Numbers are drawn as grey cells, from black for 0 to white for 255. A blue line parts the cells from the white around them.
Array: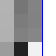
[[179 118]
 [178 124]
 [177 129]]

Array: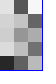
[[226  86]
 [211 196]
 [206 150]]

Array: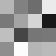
[[182 129]
 [121 164]
 [191  69]]

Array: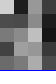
[[208  29]
 [ 76  74]
 [122 139]]

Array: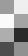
[[156 239]
 [251 164]
 [174  42]]

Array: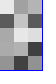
[[233 161]
 [ 91 196]
 [169 231]]

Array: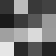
[[ 53 188]
 [ 26  58]
 [160 180]]
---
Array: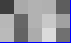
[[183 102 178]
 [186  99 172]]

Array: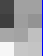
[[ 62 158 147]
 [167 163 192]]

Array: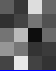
[[ 48  67 117]
 [116 186  13]]

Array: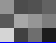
[[ 88 167 150]
 [213  65 110]]

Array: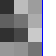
[[ 96 115 172]
 [ 48  71 202]]

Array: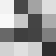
[[249 200  68]
 [104  63  67]]
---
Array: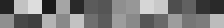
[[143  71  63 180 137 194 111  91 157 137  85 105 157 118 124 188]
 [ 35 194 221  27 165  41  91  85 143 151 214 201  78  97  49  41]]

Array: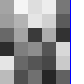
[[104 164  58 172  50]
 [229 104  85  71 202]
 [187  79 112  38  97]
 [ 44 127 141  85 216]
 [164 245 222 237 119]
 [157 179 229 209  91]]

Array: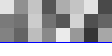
[[130 100 189 137 235 152  53 167]
 [227 144 196  86 173 196 227  73]
 [122 114 204 114  86 211  80 100]]

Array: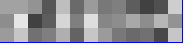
[[141 230  65  93 214 127 222 134 141 168 141 182 147]
 [155 198 113 127 175  99 198 155 120 106 113  72 198]
 [162 162 147  86 190 106 155 120 127  93  65  80 206]]

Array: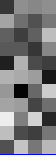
[[ 89  89  54 135]
 [190  75  62 119]
 [164 157  68 111]
 [ 31 178  75  62]
 [164 111  81 119]
 [ 96  62  96 190]
 [151   4 104 204]
 [ 81 196 119 184]
 [ 54 143 135 143]
 [178 170 157  23]
 [237 127 211  38]]

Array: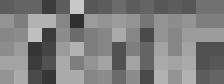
[[140 155  54  68 155 178 126 134  81 126 100 163 134 163  81  81]
 [163 163  60  81 170 126 147 163  81 163 100 170 163 170  81  87]
 [147 170  74  54 170 170 134 140 107 140  74 178 147 178  93 100]
 [ 93 100 100  60  93 200  87  93 107  93 100  87  93  87 113 113]
 [147 126 178 178 134  48 155 147 155 147 119 147 140 147 126 126]
 [134 140 192  60 140 107 126 134 170 134  74 147 134 155 155 155]]
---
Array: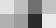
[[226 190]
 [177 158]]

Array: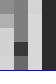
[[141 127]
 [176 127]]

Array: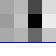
[[167 184]
 [156 194]]

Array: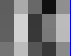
[[ 94 170]
 [ 95 210]]

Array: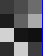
[[58 76]
 [28 98]]

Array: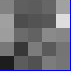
[[130  95]
 [160  77]]

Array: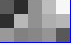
[[ 91  44]
 [ 46 184]]

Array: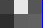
[[ 69 231]
 [ 46  96]]
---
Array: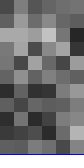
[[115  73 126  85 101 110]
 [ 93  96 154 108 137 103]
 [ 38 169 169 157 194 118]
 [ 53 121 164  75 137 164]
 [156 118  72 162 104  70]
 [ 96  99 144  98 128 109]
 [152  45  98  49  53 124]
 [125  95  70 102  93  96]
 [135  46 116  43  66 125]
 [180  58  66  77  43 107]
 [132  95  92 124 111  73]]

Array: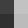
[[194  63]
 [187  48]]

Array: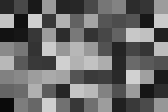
[[156  39  73  25 155  36  39  73 118 131  44  53]
 [202 196  16 208  56 177  98 164  85  76  84  23]
 [ 33  18  22  55 157  44 121  51  71  99 200 193]
 [189 138 119  51 204 151 183 153  82  36  69  53]
 [ 81 184  89  57  55 208 178 194 173  39 106  90]
 [ 27 129 137 157 170 164  84  58  62  41 209 160]
 [ 45 101 107 176  92  37 197 185 130  81 156  22]
 [151  10 125 103 207 113  55 112 157  32  57  75]]

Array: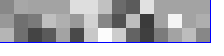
[[163 136 167 163 163 163 222 222 193 107  91 225 163 163 163]
 [174 152 112 122 191 175 153 210 134  81 189  59 163 244 163]
 [135 181 111  68  90 163  73 200 252 205  99  63 123 163 189]]

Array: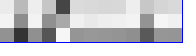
[[217 235 186 238 198  69 219 217 215 216 238 199 213]
 [240 243 141 243 144 169 240 233 238 240 243 147 245]
 [149 146  52 144  85 246 149 152 150 148 143  89 150]]

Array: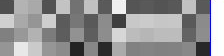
[[ 89  79 179 169  82 195 114 193  90 240  85  89  84  88 193]
 [139 207 169 149 206  91 119  89 140  63 200 203 198 199  89]
 [141 128 152 178 124  93 146  94 141 215 188 182 188 188  99]
 [ 40 149 232 202 150 139  36 135  41 171 129 132 129 130 136]]

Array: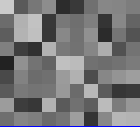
[[125 203  90 119 141  44  57 112 135 133]
 [100 108 177 194  56 120 111 127  52 136]
 [ 83  93 179 192  55 136 113 145  43 117]
 [115 128  62  48 178 121 114 134 173  81]
 [123  34 145 115  99 192 187 113 109 114]
 [158  73 130 108 112 155 177  77 135 148]
 [ 58  90 121 116 118 153 107 184  91  54]
 [151 156  61  55 178  90 113  94 187 124]
 [179 111 133 127 106 116 158  52 136 182]]

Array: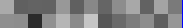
[[122 170  96  99  98 152  96 136 101 141 168  98 164]
 [151 143 141  43 144 181 138 197  86 106 124 141  95]]

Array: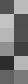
[[187  82]
 [ 78 195]
 [ 80 183]
 [ 63 145]
 [183  44]
 [122  99]]
